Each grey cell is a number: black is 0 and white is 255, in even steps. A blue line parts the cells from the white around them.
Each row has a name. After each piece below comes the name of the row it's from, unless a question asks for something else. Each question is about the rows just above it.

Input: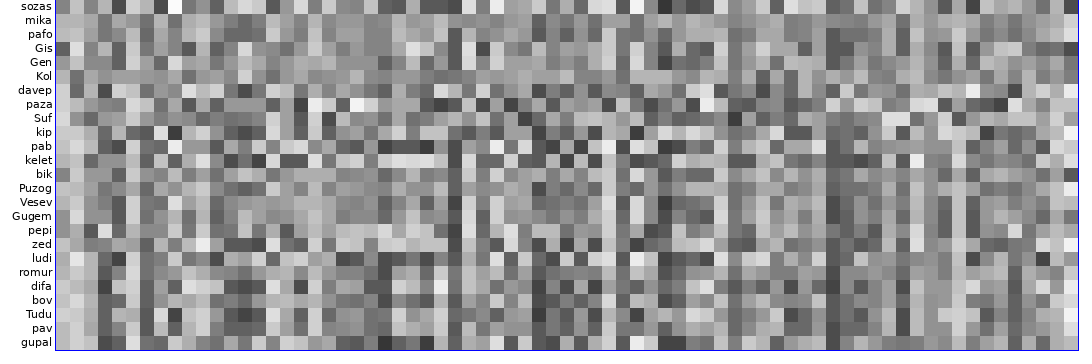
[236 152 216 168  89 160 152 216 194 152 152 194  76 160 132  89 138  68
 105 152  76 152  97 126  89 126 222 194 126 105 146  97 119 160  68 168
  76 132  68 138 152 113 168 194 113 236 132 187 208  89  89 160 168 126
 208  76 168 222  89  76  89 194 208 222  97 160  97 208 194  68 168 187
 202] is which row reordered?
difa
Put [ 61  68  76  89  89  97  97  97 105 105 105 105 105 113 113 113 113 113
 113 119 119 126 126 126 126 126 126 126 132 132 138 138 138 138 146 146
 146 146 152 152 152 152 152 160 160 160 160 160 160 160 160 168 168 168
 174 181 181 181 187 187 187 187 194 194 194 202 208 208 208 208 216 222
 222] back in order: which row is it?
Vesev
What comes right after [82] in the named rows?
[105]
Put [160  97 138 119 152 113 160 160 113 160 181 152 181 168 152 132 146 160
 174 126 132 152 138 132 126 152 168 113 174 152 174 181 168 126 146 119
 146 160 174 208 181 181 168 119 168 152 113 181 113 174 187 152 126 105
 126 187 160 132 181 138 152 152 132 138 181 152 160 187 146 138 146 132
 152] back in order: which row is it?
mika
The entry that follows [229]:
[181]

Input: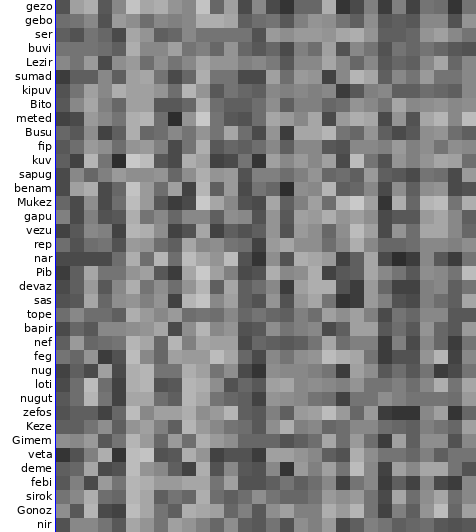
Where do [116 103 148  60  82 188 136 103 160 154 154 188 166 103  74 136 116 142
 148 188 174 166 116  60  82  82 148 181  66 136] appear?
feg
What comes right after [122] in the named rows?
[88]
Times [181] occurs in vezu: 1

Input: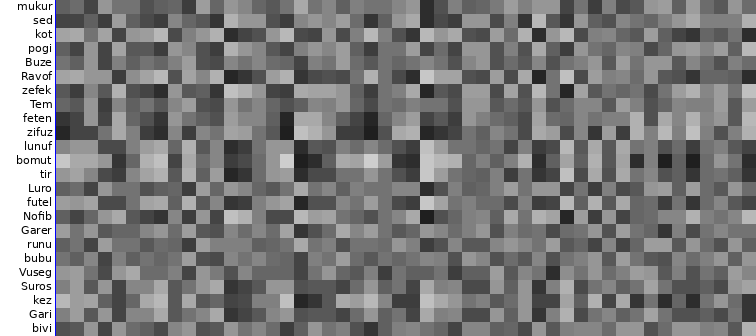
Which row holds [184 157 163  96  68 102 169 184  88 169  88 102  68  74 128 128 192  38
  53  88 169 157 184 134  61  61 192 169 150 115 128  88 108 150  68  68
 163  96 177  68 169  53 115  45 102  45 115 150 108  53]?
kez
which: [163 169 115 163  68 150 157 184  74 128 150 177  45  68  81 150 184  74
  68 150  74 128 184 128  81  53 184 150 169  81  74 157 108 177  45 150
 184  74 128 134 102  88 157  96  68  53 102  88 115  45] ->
kot
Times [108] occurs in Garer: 7
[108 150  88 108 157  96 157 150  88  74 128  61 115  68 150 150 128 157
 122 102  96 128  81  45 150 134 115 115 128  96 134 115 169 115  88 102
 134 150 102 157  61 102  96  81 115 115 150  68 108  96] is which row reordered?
mukur

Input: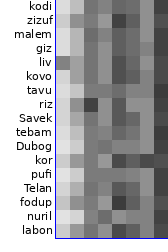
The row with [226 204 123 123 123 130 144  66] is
pufi
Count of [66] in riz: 2

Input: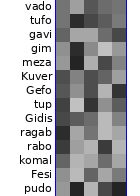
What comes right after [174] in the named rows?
[72]
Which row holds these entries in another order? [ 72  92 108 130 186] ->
Gidis
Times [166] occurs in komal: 2

